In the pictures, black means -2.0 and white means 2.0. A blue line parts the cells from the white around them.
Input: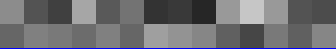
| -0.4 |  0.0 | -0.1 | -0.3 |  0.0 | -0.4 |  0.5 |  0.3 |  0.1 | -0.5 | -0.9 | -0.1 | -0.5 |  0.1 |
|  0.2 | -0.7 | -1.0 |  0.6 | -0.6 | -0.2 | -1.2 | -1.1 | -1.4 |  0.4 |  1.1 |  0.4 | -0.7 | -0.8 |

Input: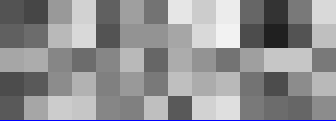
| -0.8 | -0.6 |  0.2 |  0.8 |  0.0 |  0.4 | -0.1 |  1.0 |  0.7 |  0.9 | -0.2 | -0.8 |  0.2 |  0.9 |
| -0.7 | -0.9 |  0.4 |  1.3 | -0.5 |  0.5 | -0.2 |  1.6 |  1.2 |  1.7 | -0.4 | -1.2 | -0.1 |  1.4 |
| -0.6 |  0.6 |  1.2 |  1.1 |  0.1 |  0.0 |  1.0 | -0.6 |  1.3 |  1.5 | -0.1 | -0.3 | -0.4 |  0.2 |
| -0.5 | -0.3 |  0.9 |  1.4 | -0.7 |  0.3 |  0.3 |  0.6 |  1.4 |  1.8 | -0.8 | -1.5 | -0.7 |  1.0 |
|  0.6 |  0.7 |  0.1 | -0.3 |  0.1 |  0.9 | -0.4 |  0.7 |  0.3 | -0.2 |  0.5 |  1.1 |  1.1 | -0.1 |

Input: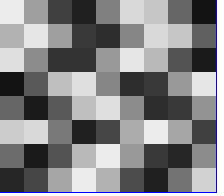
| -1.7 | -0.6 |  1.0 |  1.5 |  0.1 | -1.3 | -1.1 |  0.4 |  1.6 |
| -1.4 | -0.9 |  0.6 |  1.7 |  0.8 | -0.8 | -1.5 | -0.2 |  1.3 |
| -0.4 | -1.6 | -0.6 |  1.0 |  1.5 |  0.2 | -1.3 | -1.1 |  0.3 |
| -0.3 | -1.6 | -0.7 |  0.9 |  1.7 |  0.4 | -1.1 | -1.4 |  0.2 |
|  0.8 |  1.6 |  0.5 | -1.1 | -1.3 |  0.1 |  1.4 |  1.1 | -0.5 |
|  1.2 |  1.4 | -0.1 | -1.5 | -0.9 |  0.7 |  1.7 |  0.6 | -1.0 |
|  1.5 |  0.2 | -1.2 | -1.2 |  0.4 |  1.6 |  0.9 | -0.7 | -1.6 |
|  1.7 |  0.5 | -1.0 | -1.5 |  0.0 |  1.4 |  1.1 | -0.4 | -1.7 |

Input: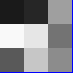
| -1.6 | -1.4 |  0.5 |
| -0.6 |  1.1 |  0.2 |
|  1.9 |  1.6 | -0.2 |

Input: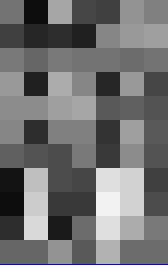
| -1.8 |  1.2 | -1.1 | -1.1 |  1.8 |  1.3 | -0.8 |
| -1.7 |  1.0 | -0.8 | -0.9 |  1.5 |  1.3 | -1.0 |
| -1.3 |  1.4 | -1.6 | -0.3 |  1.5 |  0.7 | -0.1 |
| -1.0 | -1.4 | -1.3 | -1.5 |  0.1 |  0.4 |  0.5 |
| -0.5 | -0.7 | -0.8 | -0.1 | -1.1 |  0.2 | -0.7 |
| -0.4 | -0.4 |  0.3 | -0.6 |  0.8 | -0.3 | -0.3 |
| -0.2 | -1.8 |  0.6 | -0.9 | -1.0 |  0.3 |  0.0 |
| -0.1 | -0.4 | -0.1 | -0.2 | -0.2 | -0.3 | -0.2 |
|  0.1 | -1.3 |  0.0 |  0.0 | -1.2 |  0.5 | -0.6 |
|  0.2 |  0.2 |  0.5 |  0.6 | -0.6 | -0.5 | -0.7 |
|  0.4 | -1.5 |  0.7 |  0.1 | -1.4 |  0.4 | -0.9 |

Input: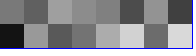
| -1.7 |  0.4 | -0.6 | -0.2 |  0.7 |  1.3 | -0.3 |  1.4 |
| -0.1 | -0.5 |  0.5 |  0.2 |  0.0 | -0.8 |  0.3 | -1.0 |

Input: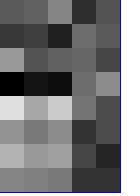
| -2.0 | -1.7 | -1.8 | -0.3 |  0.2 |
| -1.1 | -1.0 | -1.5 | -0.3 | -0.6 |
| -0.6 | -0.5 |  0.1 | -1.3 | -0.7 |
|  0.1 |  0.0 | -0.1 | -1.2 | -1.2 |
|  0.3 | -0.1 |  0.2 | -1.2 | -0.8 |
|  0.4 | -0.7 | -0.5 | -0.4 | -0.9 |
|  0.8 |  0.4 |  0.5 | -0.9 | -1.4 |
|  1.5 |  0.6 |  1.2 | -0.2 | -0.8 |
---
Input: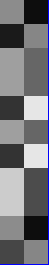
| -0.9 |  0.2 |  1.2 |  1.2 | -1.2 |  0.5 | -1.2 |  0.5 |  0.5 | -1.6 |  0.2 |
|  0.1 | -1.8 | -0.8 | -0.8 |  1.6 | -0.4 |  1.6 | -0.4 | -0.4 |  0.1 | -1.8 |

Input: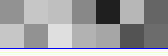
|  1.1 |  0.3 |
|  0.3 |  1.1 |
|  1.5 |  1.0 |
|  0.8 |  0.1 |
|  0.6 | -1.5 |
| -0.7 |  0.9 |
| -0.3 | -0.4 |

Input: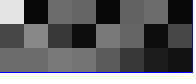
| -0.3 | -0.9 |  1.6 |
| -0.3 |  0.1 | -1.9 |
| -0.1 | -1.1 | -0.3 |
| -0.2 | -1.8 | -0.4 |
| -0.6 | -0.1 | -1.9 |
| -1.1 | -0.4 | -0.5 |
| -1.6 | -1.8 | -0.3 |
| -1.7 | -0.9 | -1.9 |

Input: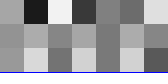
|  0.4 |  0.3 |  0.6 |
|  1.4 |  0.7 | -1.6 |
| -0.2 |  0.1 |  1.8 |
|  1.3 |  0.6 | -1.1 |
| -0.1 | -0.1 |  0.0 |
|  1.3 |  0.7 | -0.3 |
| -0.6 |  0.1 |  1.5 |

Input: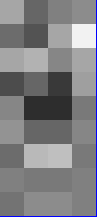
| -0.2 |  0.0 | -0.3 |  0.3 |  0.1 | -0.8 |  0.6 | -0.3 |  0.6 |
|  0.2 | -0.1 |  0.9 | -0.4 | -1.3 | -0.4 |  0.8 | -0.7 | -0.4 |
|  0.2 | -0.1 |  1.0 | -0.4 | -1.3 | -1.1 |  0.1 |  0.6 |  0.0 |
|  0.0 |  0.0 | -0.1 |  0.1 | -0.1 |  0.5 |  0.6 |  1.8 |  0.2 |

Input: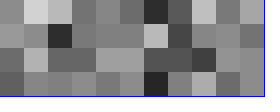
| -0.5 | -0.3 |  0.4 |  0.2 |
|  0.1 |  0.8 |  0.2 |  1.3 |
|  0.0 | -0.4 | -1.3 |  0.9 |
|  0.2 | -0.4 | -0.1 | -0.2 |
| -0.1 |  0.5 |  0.0 |  0.1 |
|  0.2 |  0.5 |  0.0 | -0.3 |
| -1.4 | -0.7 |  0.9 | -1.3 |
|  0.0 | -0.7 | -0.9 | -0.6 |
|  0.7 | -1.0 |  0.1 |  1.0 |
| -0.3 |  0.3 |  0.2 | -0.1 |
|  0.2 |  0.2 | -0.2 |  0.6 |
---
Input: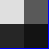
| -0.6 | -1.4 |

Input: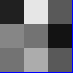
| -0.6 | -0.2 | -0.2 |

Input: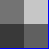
|  1.1 | -1.1 |

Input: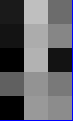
| -0.3 |  0.7 | -2.0 |

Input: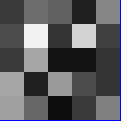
|  0.1 |  1.3 | -1.7 | -1.5 |  0.5 |

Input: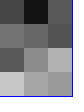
| -0.6 | -0.4 | -0.6 |
